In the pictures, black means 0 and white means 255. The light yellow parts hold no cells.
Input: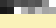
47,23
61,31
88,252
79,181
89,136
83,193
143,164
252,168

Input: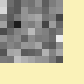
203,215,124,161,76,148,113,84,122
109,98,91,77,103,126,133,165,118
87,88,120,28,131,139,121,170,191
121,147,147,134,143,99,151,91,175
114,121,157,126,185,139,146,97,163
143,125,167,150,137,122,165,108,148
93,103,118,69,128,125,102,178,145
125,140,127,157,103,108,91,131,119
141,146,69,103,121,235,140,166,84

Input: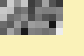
99,200,189,108,94
206,193,111,92,163
149,105,122,154,123
197,119,146,96,25
61,68,78,158,129
87,132,117,150,124
163,126,85,153,112
83,127,76,22,121
56,134,125,202,237

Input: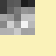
57,56,163,135,176
87,97,152,207,177
91,121,115,158,201
28,149,194,244,161
41,143,196,184,163

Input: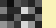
52,128,46,149
12,40,29,107
86,41,99,53
62,215,39,215
37,123,38,152
93,27,110,35

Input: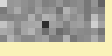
215,121,135,195,169,131
150,148,131,169,162,177
153,170,138,142,130,151
144,142,137,163,164,135
136,132,175,166,179,136
150,159,139,170,149,152
128,142,178,45,110,159
133,149,169,161,148,124
149,115,139,154,107,126
128,178,161,131,123,176
136,154,142,156,146,118
142,141,156,160,139,136
119,120,122,143,136,141
148,136,188,207,146,171
99,129,146,163,116,138
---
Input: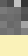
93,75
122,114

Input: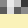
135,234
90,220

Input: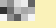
178,143
49,111

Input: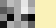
131,189
88,117

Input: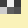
62,240
204,95

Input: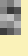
143,123
125,58

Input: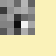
150,157
58,145
